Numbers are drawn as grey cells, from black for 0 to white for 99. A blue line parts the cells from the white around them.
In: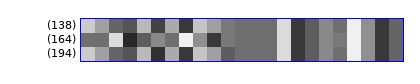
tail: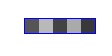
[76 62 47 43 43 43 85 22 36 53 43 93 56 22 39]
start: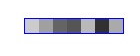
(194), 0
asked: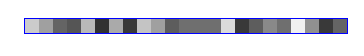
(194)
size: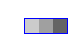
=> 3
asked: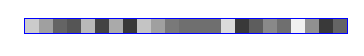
(138)

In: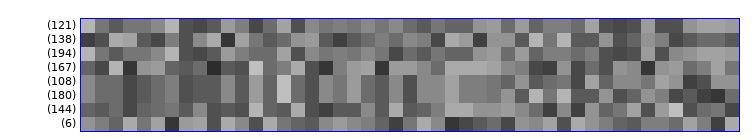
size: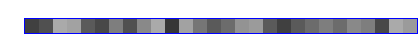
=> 28
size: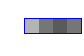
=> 4
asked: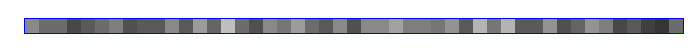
(180)

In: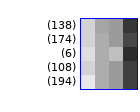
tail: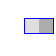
[74 17]
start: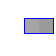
(138), 1
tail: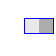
[60 25]

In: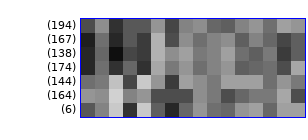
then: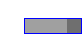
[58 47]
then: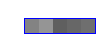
[30 65]
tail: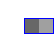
[62]
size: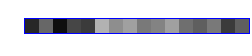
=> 16

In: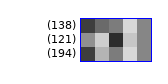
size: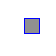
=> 1
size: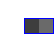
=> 2

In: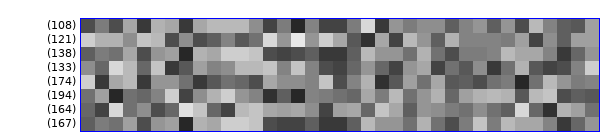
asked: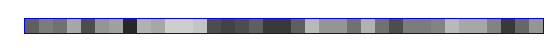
(138)
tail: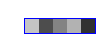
[34 62 44 65 34 37 30 44 48 15 44 72 58 48 51]
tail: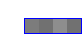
[37 84 40 19 69 62 44]
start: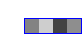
(194), 5

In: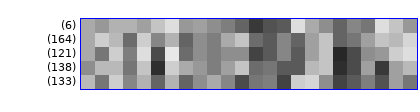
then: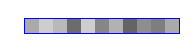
[76 42]
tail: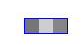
[69 39 69 39 55 66 52 29 46 49 26 80 83 55 26 35 49 32 62 46]
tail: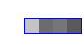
[35 72 76 18 29 62 22 62 72]
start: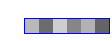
(164), 2
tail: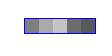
[52 39 62 76 39 46 62 76 72 83]
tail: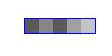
[15 29 55 59 80 86]
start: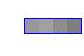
(6), 7

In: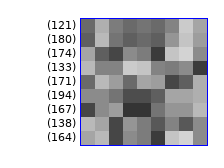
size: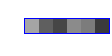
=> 6
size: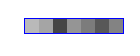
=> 7
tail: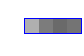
[41 51 79 64]
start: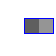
(180), 5
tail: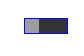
[45 58 58 72]

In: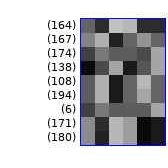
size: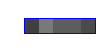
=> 5
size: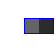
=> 2
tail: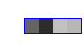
[17 17]
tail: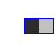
[71 17 17]
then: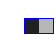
[61  4]
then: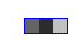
[71 17]

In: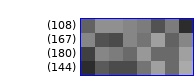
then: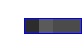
[45 62]
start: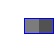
(108), 4
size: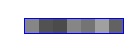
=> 7
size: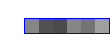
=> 6
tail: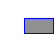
[52 48 32 48 17]
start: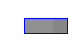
(108), 1
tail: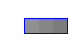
[32 48 17]

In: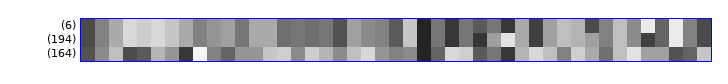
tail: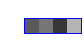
[84 74 50 80 66 43 74 88 62 62 32 39 77]
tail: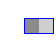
[70 54 74 84 58 50 54 14 39 84 80 35 46 21 70 84 74 50 80 66 43 74 88 62
 62 32 39 77]

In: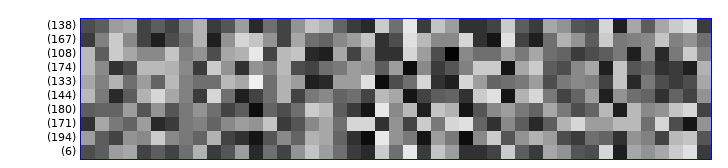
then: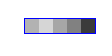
[83 43]
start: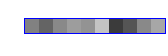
(171), 8
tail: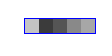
[43 83 83 19 57 26 79 47 83 87 39 19 53 36 16 36 69 83 61 61 72 72 43 83
 30  8 57]
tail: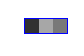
[39 61 16 23 47 50 39 53 61 57 76 23 33 53 65 43 83 83 19 57 26 79 47 83
 87 39 19 53 36 16 36 69 83 61 61 72 72 43 83 30  8 57]
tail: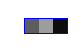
[53 23 33 50 79 79  8 65 79 36 30 53 65 12 76 33 39 19 23 12 69]
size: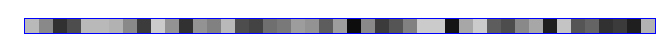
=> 45

